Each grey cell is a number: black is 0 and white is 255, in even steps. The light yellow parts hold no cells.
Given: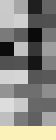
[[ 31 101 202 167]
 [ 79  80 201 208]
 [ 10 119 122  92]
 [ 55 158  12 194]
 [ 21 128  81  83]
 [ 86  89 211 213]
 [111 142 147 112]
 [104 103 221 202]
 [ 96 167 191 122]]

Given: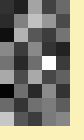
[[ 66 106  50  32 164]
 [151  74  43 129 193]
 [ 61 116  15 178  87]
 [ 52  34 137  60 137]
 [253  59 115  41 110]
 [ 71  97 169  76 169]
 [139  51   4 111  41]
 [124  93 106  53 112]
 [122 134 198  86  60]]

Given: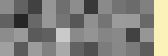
[[107 128 140  98  65 150 111 141  56 138 115]
 [154 104  97  38 104 151 117  87 144 116 155]
 [ 66 150 140 154  90  96 202 138 148 133 137]
 [122  92 160  91 156 129 169  98  80 124 136]]

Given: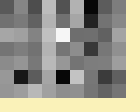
[[ 92 125  89 134  77 188  82 178   7]
 [115 135 113 122  97 179 113 166  35]
 [ 97 163 166 160 131 192 246 110 111]
 [119 144 116 126 114 179 117 141  56]
 [126 158 139 149 120 185 151 116 125]
 [ 59  96 152  23  92 165   7 195 119]
 [ 99 117 149 157 184 160 141 144 117]]

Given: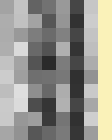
[[ 70 198 163 195  99 114 153]
 [ 50 204 173 193 163  86 149]
 [ 70 195 172 153 125 107 129]
 [ 52 190 174 218 105  83 176]
 [ 70 172 194 163  84  42 124]
 [ 48 146 204 159 111 113 120]
 [ 50 201 189 222 142 104 173]
 [ 70 167 202 219  77  53 177]
 [ 49 206 201 151 158  58 117]
 [ 54 156 166 146  87 104 122]]

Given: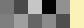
[[  5 145 118  73 198]
 [139  78 127 159 101]]
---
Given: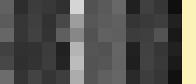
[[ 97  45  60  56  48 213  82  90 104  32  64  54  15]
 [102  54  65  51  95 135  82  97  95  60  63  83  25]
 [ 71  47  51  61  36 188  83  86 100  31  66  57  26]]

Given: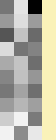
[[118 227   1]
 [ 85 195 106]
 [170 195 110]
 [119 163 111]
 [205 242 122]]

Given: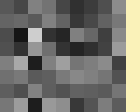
[[ 88  71 129 115  70  48  60  79 140]
 [ 76  21 206  50  37 128 103  63 137]
 [127 168  29 128 159 117 126 139  64]
 [ 94  79 130  94  82  98  95  90 117]]

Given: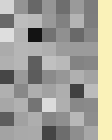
[[212 147 103 149 110 154 124]
 [222 179  19 114 144 105 134]
 [176 182  94 192 185 131 134]
 [176 136 174 161 174  65 187]
 [ 93 161 174 134 143 184 141]]

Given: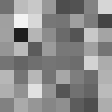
[[112 188 200 152  77  82 131 214]
 [161  31 181 140 106  84 200 164]
 [116 101 111 117 114 109 211 172]
 [175 146 225 147  85 113 101 187]]

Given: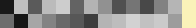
[[ 25 192  90 187 205  99 179 145  80 117  72 130 181]]

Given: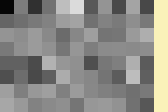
[[  6 125  48 114 190 219  88 148  73 164  72]
 [148 141 155 137 107 135 159 116 118 154 174]
 [ 97  97  75 178 150 144  79 119 127 175  91]
 [159 127 152 159 128 155 136 128 122 112 121]]
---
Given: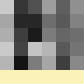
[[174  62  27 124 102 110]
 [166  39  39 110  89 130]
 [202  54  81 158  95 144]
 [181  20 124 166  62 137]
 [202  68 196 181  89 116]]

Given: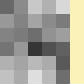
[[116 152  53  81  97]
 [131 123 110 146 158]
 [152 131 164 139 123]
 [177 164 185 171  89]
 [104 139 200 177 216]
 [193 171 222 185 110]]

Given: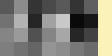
[[114 179  38 161 200  10  23]
 [ 89 140  52  74  89  52  95]
 [133 154  81 133 167  38  66]
 [126 114 101 148 140 120 107]]

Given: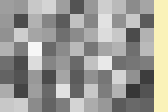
[[200 206 139  99 125 212 172 152  91 105  99]
 [ 99  83 152  75 165  91 145 118 212 145  61]
 [172  68 158 105 226  99 200 125 178  54  83]
 [145 206 165 158 111 139 172 220 200  75 178]
 [152  75 178 133  91 193 133 226 145 200  91]
 [158 152 200 212 158  83 152 206 186 139 165]
 [111  75 220 133 152 105 193 233 111 118 125]
 [178 125 246 105 139 186 118 165 178 111 186]]

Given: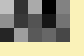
[[144  57  83  22 115]
 [ 37 158  89 103  71]
 [192  50 170   0 130]]

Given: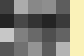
[[ 36  72  51  36  58]
 [199 128 105  79  99]
 [ 65 172 136 142  93]
 [ 86 113 148  93 180]]

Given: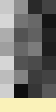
[[201 145  41  67]
 [207  15  54  89]
 [188 131  60  67]
 [214  83  75  47]
 [173  83  97  35]
 [214 116 104  21]
 [159 104 124  29]]
